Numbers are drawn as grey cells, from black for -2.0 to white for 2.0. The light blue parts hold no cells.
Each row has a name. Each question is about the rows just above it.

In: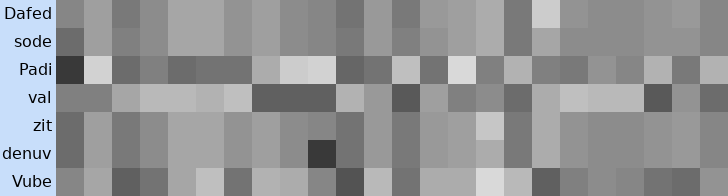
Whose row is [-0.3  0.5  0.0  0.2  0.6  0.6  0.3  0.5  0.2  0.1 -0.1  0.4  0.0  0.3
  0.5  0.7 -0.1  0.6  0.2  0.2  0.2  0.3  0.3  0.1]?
sode
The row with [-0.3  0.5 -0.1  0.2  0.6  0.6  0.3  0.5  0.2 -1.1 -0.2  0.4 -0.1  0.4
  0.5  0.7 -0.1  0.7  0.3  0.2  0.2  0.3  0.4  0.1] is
denuv

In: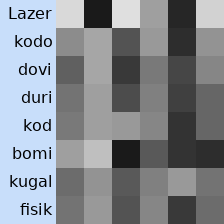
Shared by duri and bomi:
[0.5]
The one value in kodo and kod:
[0.4]

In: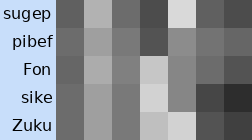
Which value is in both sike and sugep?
[-0.3]
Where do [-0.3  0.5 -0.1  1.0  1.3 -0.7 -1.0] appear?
Zuku
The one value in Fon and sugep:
[-0.3]
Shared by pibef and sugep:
[-0.3]
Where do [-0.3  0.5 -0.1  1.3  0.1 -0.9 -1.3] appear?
sike
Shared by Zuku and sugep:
[-0.3]

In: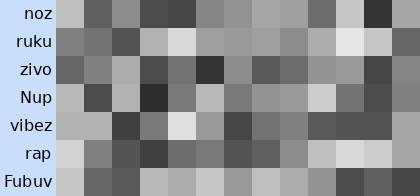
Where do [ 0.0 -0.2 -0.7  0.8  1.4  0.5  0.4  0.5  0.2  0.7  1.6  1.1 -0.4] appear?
ruku
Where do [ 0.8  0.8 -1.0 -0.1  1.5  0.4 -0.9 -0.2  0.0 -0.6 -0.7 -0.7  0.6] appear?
vibez
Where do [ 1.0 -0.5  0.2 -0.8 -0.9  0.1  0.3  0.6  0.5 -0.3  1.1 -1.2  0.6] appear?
noz

